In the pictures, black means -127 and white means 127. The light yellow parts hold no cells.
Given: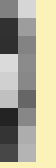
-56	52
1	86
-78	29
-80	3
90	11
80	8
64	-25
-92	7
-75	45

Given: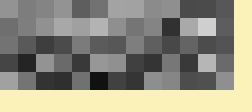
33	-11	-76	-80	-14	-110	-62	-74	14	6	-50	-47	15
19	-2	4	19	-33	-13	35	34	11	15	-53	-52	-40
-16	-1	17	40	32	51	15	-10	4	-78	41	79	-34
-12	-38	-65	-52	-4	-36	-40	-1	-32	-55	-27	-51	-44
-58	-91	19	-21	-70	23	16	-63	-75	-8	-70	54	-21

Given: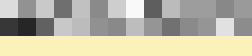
-72	-89	-30	72	60	17	9	61	21	-14	10	21	97	12
92	18	73	-16	65	10	78	121	-33	59	29	29	8	26

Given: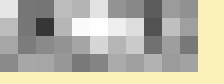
10	39	38	24	-6	4	43	31	50	27	34
102	-9	-10	60	52	99	19	8	-35	27	17
60	-8	-73	54	122	126	111	93	-45	63	31
38	-3	10	19	37	86	53	74	-14	30	-7

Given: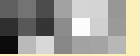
-116	58	88	8	34	36	55
-31	-12	-51	35	85	84	23
-80	-39	-74	12	124	80	26

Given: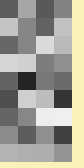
51	47	46	19
-35	38	-38	2
68	6	-29	65
-24	5	90	57
85	80	-2	15
-28	-91	-7	-20
-49	79	60	-75
-26	7	109	111
11	-34	15	-63
